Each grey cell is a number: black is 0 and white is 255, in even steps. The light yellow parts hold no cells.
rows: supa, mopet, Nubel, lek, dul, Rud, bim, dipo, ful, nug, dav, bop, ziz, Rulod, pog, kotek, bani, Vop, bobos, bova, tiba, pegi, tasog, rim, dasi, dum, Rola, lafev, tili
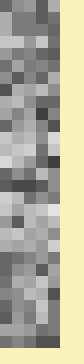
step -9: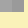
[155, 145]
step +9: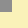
[151]
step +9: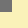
[123]
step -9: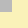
[177]

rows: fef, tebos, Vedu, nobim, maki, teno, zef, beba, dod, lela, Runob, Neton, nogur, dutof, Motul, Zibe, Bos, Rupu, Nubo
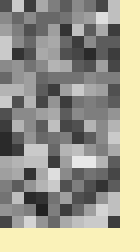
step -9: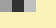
[150,  42, 182]
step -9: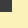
[51]
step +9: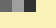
[113, 168,  60]
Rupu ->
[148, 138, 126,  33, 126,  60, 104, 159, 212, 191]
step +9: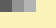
[101, 157, 189]
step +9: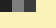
[ 42, 135,  69]
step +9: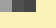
[168,  89,  79]

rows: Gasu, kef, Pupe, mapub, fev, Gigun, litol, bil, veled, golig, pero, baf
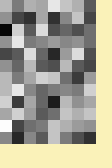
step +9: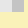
[240, 205]
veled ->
[208,  59, 166, 102,  28, 185, 145, 166]
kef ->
[145,  70,  49, 166,  49, 135, 196,  70]
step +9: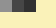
[154,  79,  58]
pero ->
[253,  70, 111, 123, 196, 176, 155, 145]

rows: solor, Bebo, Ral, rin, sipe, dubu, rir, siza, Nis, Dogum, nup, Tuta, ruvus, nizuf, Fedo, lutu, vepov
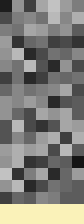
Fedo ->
[194,  51, 125, 166,  41, 103, 156]
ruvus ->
[156, 175, 156, 166,  74, 185,  92]
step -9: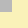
[176]
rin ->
[156,  51, 103, 114,  63,  74,  51]
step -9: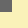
[94]

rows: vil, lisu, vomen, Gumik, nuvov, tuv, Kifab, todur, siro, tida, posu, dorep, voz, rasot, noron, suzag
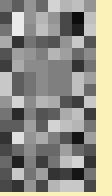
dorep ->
[ 51, 223, 148, 171, 127,  83,  21, 159]
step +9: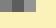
[136, 102, 157]
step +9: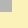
[190]
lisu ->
[ 72, 234, 148, 181, 148,  72,  12, 191]

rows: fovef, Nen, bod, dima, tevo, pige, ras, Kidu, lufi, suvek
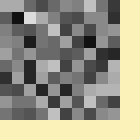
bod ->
[128,  93,  84, 116, 192,  66, 137,  75, 137, 149]
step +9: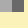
[180, 114]
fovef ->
[171, 171, 105,  75, 105, 137, 128, 192, 116,  57]
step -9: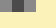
[128,  66, 128]
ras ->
[ 48, 160,  38, 160,  93, 128, 116,  66, 137, 171]

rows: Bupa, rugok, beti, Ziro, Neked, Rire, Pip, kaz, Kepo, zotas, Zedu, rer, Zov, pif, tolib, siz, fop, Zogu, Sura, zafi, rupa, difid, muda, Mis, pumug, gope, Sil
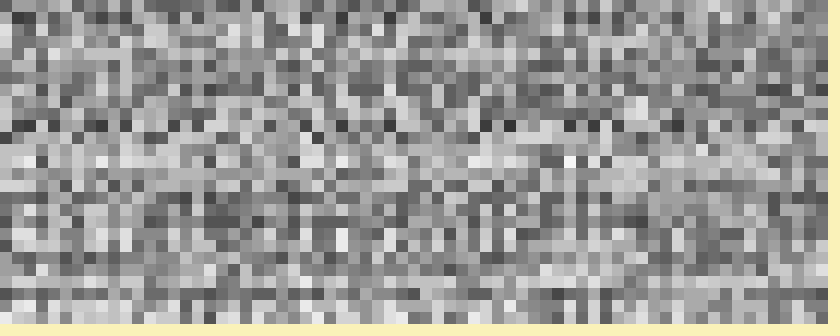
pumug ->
[ 83, 116, 137,  95, 116, 159, 107, 128, 107, 170, 128, 182, 107, 107, 147,
 107, 107,  83, 107, 128, 116,  95,  95, 147,  95, 128,  83, 170, 137, 107,
 170, 137, 137, 107,  83, 193, 170, 147, 128,  95,  95, 159, 147, 182, 128,
 107,  71, 107, 116, 170,  83, 116, 137, 128, 159, 137, 159, 170, 170, 182,
 116, 193, 116, 128, 116, 107, 116, 107,  83]
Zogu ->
[116, 159, 223, 147, 193, 116, 147, 202, 202, 137, 193, 159, 116, 116, 170,
  95, 202, 107,  95, 116, 128, 147, 182, 159, 116, 202, 159, 147, 202, 147,
 159, 107, 182,  95, 128, 147, 137, 182, 116, 107, 202,  95, 211, 107, 147,
  95, 147, 182, 107, 202, 128, 137, 116, 107, 170, 147, 159, 128, 128, 170,
 170, 137, 202, 170,  83, 170, 170, 137, 107]
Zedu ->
[193,  71,  60, 202,  71, 159, 170,  83,  60, 170,  71, 211, 170, 193,  71,
 182,  83, 211, 211, 170, 193, 182,  83, 159, 170,  71, 193, 159,  60, 159,
 107, 137,  60, 193, 193, 159,  95, 182, 137, 211,  60, 170,  51, 182, 147,
 211, 193,  60, 159,  60, 211,  71, 182, 182, 193,  95,  60, 147, 107, 211,
  95, 159,  83, 128, 202, 147,  83, 211, 202]
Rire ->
[128, 182, 182,  95, 170, 159, 147, 147, 159,  95, 193, 128, 147, 128, 137,
  95, 159,  83, 147, 170, 147, 147, 170, 107,  83, 137, 202, 116, 147, 170,
 116, 128, 159, 107,  95,  95, 137, 116, 182, 147, 170, 137, 193, 128,  95,
  83,  95, 147,  95, 182,  83, 147, 137, 159, 107, 147, 137, 147,  83,  83,
 128,  83, 182, 116, 107, 107, 159, 128,  83]
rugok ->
[170,  60,  71, 159,  95, 137, 182, 107,  71, 116,  71, 170, 182, 147,  83,
 182,  83, 159, 170, 170, 159, 202, 107, 182, 202,  71, 137, 137,  60, 170,
 147, 159,  60, 147, 193, 116,  95, 137, 159, 182,  60, 182,  95, 116, 147,
 159, 182,  71, 128,  71, 159,  83, 147, 116, 170, 128,  83, 170, 182, 116,
 211, 147,  83, 170, 211, 147,  95, 137, 137]
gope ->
[137, 223, 234, 116, 223, 182, 202, 202, 223, 193, 223, 159, 137, 170, 223,
  95, 202, 128, 147, 193, 116, 202, 202, 137, 159, 234, 182, 182, 223, 159,
 147, 182, 223, 170, 170, 170, 211, 182, 170, 182, 211, 147, 234, 147, 137,
 128, 128, 223, 116, 211, 107, 211, 147, 211, 159, 170, 211, 170, 170, 128,
 128, 182, 182, 182, 116, 147, 211, 128, 128]
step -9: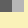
[ 86, 173]

